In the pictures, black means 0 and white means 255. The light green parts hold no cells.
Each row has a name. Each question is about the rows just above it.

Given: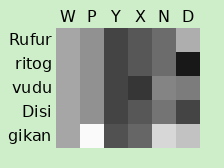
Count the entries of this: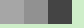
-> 3
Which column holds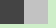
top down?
D
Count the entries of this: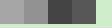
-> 4
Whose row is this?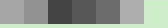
Rufur

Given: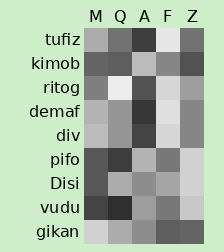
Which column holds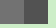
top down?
Z
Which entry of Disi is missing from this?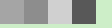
[172]
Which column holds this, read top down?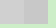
Z
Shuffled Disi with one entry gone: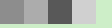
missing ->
[165]

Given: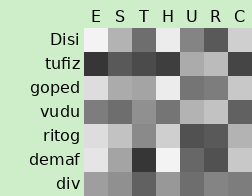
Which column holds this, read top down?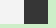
E
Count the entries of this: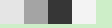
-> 4

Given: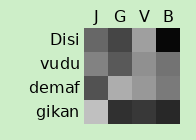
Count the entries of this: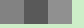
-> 3
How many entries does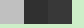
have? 3

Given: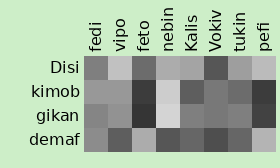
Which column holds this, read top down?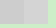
nebin
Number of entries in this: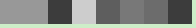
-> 8
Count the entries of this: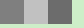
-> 3
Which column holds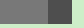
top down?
Vokiv
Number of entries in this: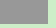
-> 2
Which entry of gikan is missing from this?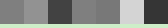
[133]

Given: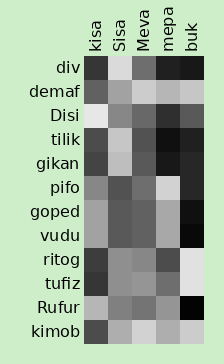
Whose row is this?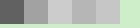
demaf
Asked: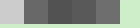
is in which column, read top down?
Meva

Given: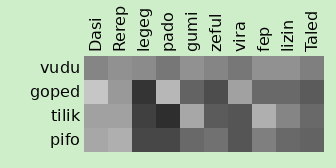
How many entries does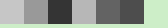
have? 6
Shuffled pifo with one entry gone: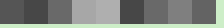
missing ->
[113]
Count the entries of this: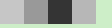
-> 4
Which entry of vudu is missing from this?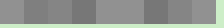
[139]
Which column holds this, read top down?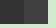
legeg

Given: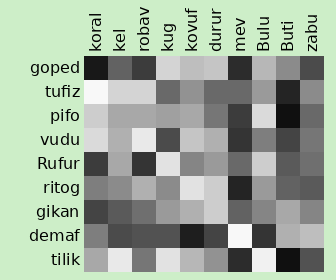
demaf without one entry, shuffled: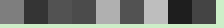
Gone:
[248]
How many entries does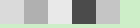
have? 5
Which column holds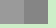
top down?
Bulu
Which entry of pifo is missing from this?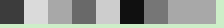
[160]

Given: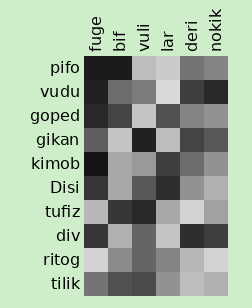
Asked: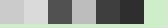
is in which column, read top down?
lar
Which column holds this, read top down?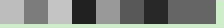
vuli
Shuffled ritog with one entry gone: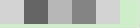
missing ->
[139]
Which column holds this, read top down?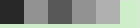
nokik

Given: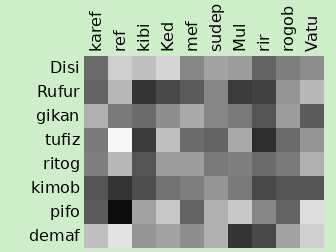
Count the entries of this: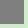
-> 1
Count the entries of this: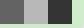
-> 3
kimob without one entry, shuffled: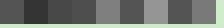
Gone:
[114]
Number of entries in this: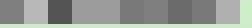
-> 10
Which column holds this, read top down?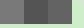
rogob
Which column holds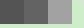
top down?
rogob
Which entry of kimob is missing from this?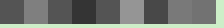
[78]

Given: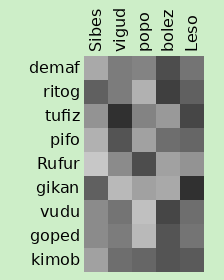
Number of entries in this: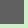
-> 1
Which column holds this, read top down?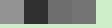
Leso
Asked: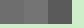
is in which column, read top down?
Leso
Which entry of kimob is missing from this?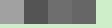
[90]
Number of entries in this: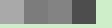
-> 4
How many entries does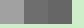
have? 3

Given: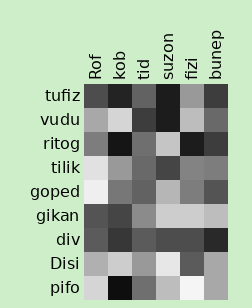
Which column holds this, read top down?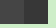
kob
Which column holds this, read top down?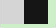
kob
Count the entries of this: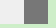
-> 2
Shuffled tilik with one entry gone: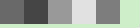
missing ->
[131]
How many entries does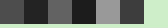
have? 6
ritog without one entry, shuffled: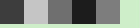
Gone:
[21]
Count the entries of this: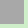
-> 1

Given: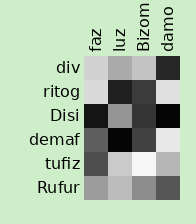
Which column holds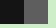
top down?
faz
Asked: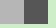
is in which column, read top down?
damo
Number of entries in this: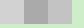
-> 3

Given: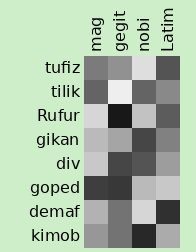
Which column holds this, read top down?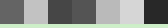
nobi
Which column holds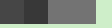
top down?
gegit

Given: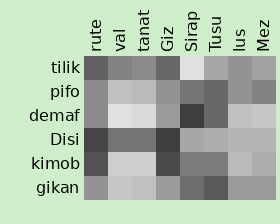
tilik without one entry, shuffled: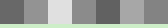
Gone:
[161]
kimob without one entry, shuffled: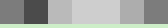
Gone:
[82]
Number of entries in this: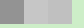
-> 3

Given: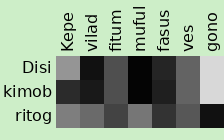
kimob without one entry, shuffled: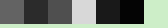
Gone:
[31]
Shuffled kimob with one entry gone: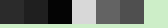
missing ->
[25]
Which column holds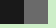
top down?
vilad

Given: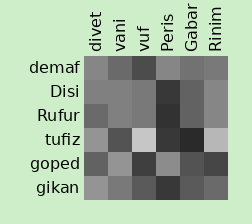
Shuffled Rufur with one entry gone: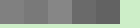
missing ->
[50]
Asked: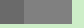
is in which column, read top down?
vani
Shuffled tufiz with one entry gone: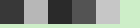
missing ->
[148]
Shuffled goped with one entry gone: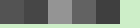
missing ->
[140]
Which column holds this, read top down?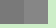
Rinim
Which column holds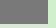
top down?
vuf

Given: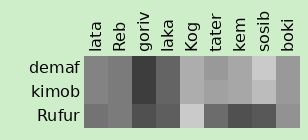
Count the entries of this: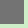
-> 1
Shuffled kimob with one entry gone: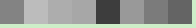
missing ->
[161]
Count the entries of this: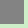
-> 1
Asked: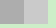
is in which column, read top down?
Kog
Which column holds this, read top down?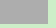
Kog

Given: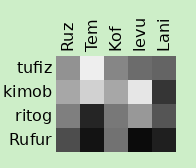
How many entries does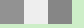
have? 3
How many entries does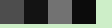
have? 4
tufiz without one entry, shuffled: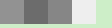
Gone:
[100]
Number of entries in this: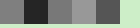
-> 5
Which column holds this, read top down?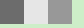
levu
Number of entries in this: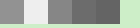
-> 5
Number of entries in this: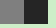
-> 2

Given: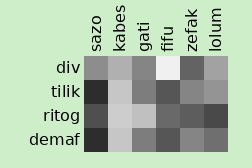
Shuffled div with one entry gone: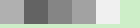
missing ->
[141]
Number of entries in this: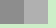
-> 2
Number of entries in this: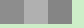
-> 3
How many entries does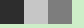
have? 3

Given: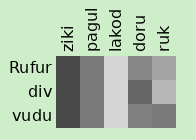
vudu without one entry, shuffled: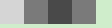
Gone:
[128]
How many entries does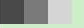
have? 3
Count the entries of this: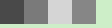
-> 4

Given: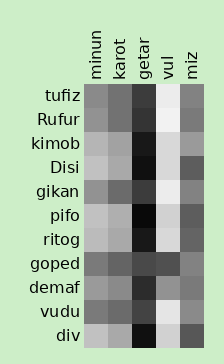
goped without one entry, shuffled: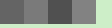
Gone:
[73]
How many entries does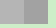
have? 2
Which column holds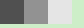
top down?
vul
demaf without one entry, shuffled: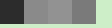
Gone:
[154]
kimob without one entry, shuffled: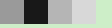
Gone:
[162]
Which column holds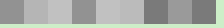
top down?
minun

